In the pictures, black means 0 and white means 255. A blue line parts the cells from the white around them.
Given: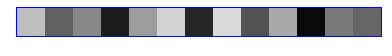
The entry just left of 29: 136
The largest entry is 218

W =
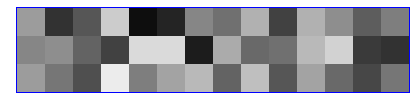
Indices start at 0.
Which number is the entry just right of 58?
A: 50
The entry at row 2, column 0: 156
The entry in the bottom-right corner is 118
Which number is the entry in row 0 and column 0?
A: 156
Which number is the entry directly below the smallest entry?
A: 218
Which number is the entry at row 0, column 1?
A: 50
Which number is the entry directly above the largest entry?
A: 65
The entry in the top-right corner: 126
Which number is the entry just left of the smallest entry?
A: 204
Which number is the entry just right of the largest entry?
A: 126
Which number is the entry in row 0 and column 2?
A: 86
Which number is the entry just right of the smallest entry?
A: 36

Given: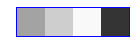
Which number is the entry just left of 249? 206
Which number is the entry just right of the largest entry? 52

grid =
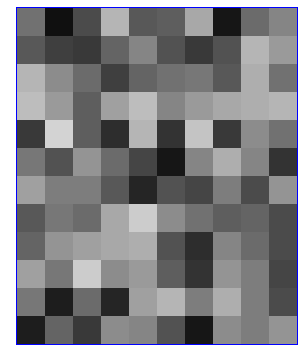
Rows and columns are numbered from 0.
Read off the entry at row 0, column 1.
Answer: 16
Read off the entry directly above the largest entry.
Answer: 154
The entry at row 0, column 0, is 113
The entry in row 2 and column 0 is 181
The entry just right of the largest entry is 94
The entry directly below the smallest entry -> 63
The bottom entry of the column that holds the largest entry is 100
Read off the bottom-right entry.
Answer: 148
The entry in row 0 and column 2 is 75
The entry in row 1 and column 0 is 88
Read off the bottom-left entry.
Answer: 29
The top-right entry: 133
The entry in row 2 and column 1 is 140

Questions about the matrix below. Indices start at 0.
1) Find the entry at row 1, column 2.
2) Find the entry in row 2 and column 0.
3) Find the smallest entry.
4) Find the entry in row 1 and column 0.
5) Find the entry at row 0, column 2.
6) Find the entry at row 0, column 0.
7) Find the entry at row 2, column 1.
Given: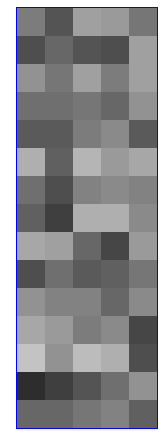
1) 84
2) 146
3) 45
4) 78
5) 160
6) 124
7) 118
